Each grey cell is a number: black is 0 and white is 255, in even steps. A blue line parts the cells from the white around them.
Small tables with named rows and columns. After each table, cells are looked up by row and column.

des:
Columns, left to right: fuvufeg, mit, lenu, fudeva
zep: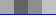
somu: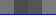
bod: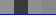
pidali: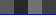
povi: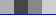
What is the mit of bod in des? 58
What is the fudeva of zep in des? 193
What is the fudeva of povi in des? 206
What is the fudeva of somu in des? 123
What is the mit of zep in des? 100
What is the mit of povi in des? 69
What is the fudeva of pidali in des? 63
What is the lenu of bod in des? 143
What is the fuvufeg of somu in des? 117
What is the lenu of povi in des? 135
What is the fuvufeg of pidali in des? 89
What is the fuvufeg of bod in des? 146
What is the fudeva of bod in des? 135
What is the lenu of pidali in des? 113
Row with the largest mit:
zep

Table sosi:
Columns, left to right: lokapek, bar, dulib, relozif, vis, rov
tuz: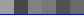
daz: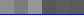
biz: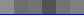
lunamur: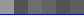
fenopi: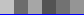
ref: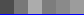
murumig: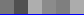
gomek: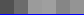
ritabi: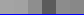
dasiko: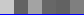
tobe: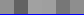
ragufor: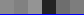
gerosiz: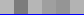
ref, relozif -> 125
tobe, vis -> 119
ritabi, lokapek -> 164
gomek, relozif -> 159
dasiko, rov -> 127
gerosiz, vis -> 149
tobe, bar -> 98
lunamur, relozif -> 100
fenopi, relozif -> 83
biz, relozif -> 83
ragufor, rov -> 125
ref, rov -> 156
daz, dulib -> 150
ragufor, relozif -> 35
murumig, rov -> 172
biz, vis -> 115
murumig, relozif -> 139
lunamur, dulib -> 110
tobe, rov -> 142
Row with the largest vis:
gerosiz

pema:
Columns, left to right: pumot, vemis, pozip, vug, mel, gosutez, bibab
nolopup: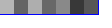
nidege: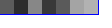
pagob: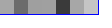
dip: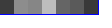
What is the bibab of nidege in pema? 178
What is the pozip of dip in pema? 134
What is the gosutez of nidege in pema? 164
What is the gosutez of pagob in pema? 167
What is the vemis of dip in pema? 141
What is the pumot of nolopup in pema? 182
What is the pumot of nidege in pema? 92
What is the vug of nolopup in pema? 104
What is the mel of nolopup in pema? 137
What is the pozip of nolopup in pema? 174
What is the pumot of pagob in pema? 167

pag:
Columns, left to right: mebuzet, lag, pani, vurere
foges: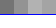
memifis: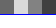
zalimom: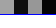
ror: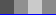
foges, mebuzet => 116
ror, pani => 202
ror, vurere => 138
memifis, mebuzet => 104
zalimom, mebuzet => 163
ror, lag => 144

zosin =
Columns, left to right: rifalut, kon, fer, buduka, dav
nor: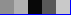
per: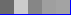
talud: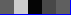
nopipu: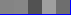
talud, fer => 5
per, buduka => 159
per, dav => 163
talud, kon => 205
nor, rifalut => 143
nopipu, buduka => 159
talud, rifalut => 95
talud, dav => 95

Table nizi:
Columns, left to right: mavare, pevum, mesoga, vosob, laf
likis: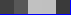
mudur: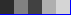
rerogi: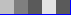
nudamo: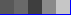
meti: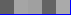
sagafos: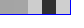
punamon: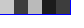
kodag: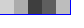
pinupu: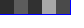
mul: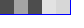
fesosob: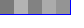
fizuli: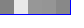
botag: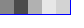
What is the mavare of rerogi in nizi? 192
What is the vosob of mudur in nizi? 175
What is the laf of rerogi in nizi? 90
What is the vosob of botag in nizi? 231
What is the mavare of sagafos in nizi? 164
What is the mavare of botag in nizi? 135
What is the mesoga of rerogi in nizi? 90
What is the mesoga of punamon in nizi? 186
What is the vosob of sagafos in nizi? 48
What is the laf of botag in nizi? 211
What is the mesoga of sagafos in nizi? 205
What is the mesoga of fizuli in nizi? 151
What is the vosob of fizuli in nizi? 149
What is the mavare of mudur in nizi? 44
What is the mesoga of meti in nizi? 160
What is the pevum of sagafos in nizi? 165
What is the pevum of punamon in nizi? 61
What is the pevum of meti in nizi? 165

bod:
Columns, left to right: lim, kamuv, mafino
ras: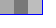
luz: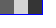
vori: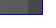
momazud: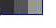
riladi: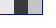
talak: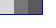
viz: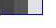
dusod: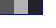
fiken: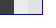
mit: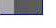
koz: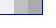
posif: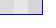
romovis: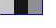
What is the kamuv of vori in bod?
90
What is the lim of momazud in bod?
47
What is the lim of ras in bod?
170
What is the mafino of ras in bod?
189
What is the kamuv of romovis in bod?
21
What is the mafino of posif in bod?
213
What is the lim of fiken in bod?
62
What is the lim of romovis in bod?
199
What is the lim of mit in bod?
169
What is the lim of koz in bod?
241
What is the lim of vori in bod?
91
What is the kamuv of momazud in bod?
85
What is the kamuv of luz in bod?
212
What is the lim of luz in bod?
96

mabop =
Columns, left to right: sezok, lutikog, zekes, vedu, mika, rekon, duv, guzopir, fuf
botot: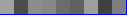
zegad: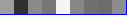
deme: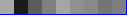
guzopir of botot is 65
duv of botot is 159
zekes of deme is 93
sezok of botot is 161
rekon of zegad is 135
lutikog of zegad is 48
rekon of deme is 144
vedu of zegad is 118
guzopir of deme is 117
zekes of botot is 141
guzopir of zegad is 108
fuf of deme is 126
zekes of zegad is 138
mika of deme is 165
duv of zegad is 112
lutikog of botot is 75
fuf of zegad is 141
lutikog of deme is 27
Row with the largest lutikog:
botot

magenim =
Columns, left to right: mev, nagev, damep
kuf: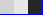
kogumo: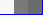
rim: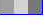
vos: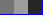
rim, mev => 158
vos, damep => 38
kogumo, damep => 107
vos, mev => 116
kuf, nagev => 230
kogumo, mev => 247
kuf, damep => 38
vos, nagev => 156
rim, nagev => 211
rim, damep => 119
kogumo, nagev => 122
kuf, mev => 210
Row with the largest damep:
rim

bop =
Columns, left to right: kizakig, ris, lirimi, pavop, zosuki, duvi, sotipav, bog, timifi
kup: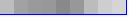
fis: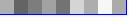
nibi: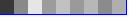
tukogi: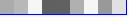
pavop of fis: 162
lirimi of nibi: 230
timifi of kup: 213
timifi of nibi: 175
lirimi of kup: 154
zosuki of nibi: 193
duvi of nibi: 154
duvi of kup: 152
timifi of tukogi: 225
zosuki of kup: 137
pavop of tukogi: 96
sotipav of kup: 188
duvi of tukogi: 176
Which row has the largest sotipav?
tukogi

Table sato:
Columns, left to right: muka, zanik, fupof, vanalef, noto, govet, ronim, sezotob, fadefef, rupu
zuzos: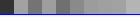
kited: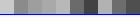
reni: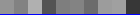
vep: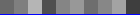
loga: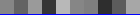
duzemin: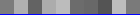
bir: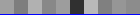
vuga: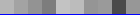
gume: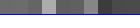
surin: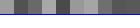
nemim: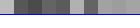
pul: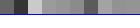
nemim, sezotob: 162
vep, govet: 152
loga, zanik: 99
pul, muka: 101
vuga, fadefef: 74
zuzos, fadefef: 162
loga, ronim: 127
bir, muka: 160
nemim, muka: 188
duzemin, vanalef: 172
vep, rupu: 62
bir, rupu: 140
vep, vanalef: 79
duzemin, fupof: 99
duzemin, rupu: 122
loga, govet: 134
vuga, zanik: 163
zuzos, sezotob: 160
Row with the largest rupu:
zuzos

